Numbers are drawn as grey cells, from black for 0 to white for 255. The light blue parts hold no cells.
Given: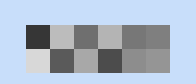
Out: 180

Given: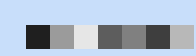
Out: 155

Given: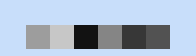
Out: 133

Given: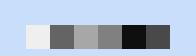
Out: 128

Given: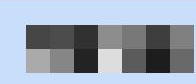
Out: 141

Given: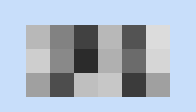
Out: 206
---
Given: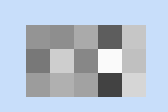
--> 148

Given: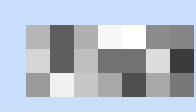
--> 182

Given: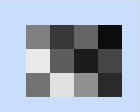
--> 128

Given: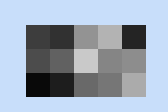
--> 61

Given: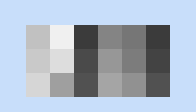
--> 193

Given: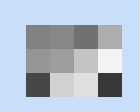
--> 129

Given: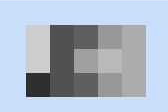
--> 205
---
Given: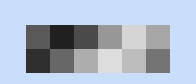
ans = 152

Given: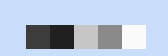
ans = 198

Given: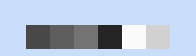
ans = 37

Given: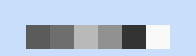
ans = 145

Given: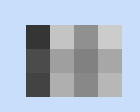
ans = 196

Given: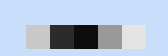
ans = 13

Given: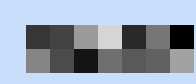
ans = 41

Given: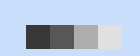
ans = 87

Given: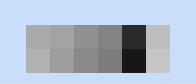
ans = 131

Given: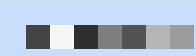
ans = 83
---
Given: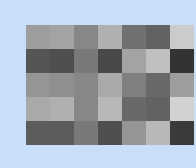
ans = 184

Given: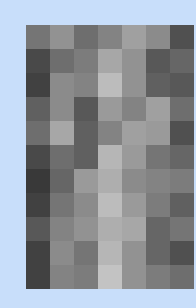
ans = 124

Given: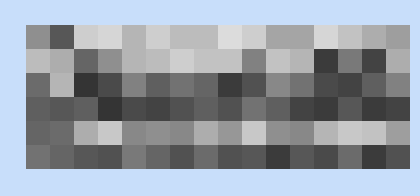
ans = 59

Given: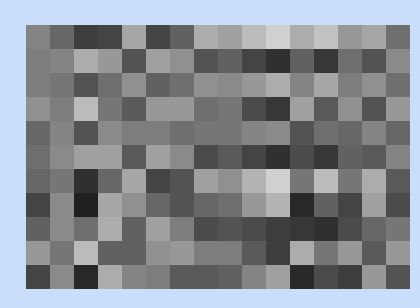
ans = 152

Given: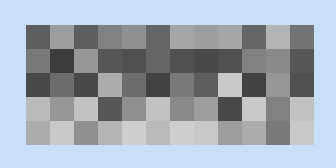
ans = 121

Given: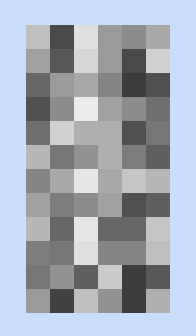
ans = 60

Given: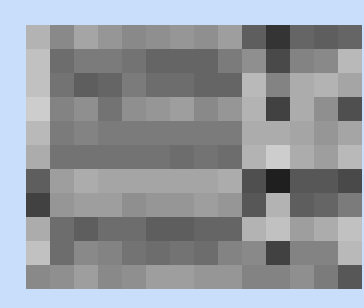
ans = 123
